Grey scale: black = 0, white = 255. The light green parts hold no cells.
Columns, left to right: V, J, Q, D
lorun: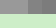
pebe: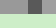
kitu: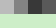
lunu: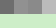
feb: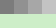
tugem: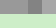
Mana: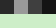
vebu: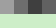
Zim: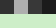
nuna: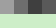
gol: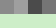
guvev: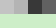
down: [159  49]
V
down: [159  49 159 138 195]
V
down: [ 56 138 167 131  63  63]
Q
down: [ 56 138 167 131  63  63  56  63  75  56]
Q
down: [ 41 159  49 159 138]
V

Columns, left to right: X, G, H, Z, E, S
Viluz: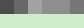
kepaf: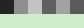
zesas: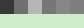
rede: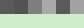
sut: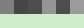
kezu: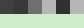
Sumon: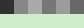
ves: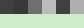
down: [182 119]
Z
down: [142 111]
G
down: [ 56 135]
G
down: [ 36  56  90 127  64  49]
X

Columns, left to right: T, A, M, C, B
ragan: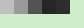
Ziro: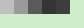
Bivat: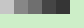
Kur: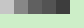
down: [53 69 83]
C
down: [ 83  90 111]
M
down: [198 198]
T

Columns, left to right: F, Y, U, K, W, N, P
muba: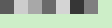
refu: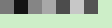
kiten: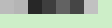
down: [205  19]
Y
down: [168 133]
U
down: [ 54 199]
N

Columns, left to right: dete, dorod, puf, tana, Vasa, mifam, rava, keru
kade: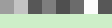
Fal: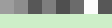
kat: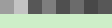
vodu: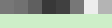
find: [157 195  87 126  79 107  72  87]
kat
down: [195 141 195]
dorod
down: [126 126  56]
tana
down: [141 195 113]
dorod
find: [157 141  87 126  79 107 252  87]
Fal
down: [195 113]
dorod

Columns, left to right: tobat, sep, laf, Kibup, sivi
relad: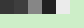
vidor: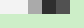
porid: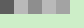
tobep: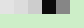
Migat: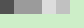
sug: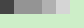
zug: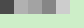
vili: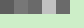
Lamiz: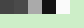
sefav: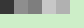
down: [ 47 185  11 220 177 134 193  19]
Kibup
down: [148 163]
laf
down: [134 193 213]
sivi
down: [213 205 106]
sivi
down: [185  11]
Kibup

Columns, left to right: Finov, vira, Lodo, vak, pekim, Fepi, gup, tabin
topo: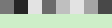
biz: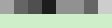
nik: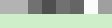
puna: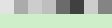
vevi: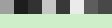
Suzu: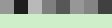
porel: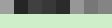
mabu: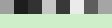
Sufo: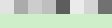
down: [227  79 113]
Lodo
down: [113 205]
Lodo
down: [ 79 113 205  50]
Lodo
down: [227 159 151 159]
Finov
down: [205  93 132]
gup

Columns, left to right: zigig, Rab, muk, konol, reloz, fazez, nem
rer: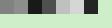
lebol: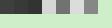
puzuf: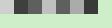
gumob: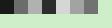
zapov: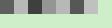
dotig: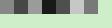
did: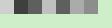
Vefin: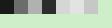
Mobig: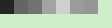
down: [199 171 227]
fazez
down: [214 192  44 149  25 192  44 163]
konol

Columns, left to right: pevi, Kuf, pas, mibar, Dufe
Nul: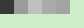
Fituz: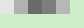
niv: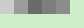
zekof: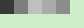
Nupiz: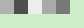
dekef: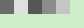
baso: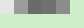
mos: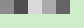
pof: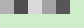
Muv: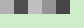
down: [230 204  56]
pevi
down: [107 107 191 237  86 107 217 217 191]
pas
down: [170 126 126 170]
mibar
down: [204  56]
pevi
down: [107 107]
pas
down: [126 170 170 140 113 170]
mibar
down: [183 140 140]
Dufe

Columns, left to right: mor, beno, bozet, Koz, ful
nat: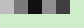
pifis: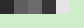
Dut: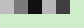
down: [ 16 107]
bozet
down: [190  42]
mor

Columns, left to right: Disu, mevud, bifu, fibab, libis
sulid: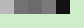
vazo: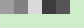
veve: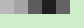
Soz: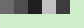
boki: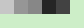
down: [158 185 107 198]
Disu
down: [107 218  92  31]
bifu
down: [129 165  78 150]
mevud
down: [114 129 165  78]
mevud

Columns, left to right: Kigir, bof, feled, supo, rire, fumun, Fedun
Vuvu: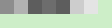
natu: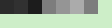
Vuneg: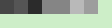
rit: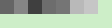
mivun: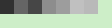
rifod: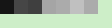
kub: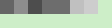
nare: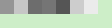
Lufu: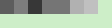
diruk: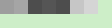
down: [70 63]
feled
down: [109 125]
supo
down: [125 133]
supo
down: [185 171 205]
Fedun
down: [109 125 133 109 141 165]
supo
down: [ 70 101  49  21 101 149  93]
Kigir
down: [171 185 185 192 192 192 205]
fumun

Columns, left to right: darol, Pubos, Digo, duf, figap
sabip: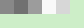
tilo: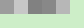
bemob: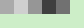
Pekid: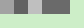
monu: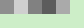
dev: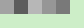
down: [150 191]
Digo
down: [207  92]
Pubos

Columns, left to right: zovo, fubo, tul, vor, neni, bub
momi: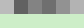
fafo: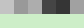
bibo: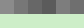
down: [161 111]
bub
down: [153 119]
fubo

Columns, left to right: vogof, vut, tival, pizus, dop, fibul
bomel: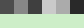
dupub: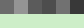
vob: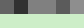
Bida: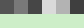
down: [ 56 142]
fibul
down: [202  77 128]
pizus

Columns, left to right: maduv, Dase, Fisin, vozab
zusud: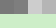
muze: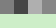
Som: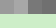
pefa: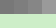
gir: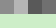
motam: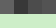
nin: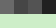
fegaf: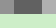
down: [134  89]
Fisin
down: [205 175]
Fisin
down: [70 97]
Dase
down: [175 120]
Fisin
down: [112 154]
vozab
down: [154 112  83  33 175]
vozab

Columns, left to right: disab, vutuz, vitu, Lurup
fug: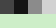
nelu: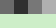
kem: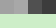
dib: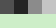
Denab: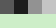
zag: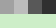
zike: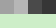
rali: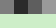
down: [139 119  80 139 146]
vitu
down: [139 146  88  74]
vitu
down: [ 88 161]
disab
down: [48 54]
Lurup

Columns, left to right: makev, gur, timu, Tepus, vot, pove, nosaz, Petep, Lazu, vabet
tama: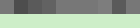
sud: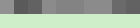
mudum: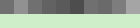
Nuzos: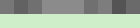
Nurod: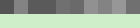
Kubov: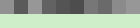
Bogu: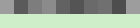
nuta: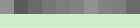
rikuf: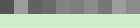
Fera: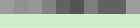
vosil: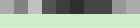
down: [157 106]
vabet
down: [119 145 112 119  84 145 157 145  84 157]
makev

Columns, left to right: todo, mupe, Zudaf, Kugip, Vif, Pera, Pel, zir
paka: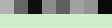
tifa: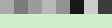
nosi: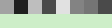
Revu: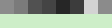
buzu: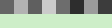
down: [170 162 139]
todo
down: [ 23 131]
Pera
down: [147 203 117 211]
Pel
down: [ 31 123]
mupe
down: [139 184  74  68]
Kugip

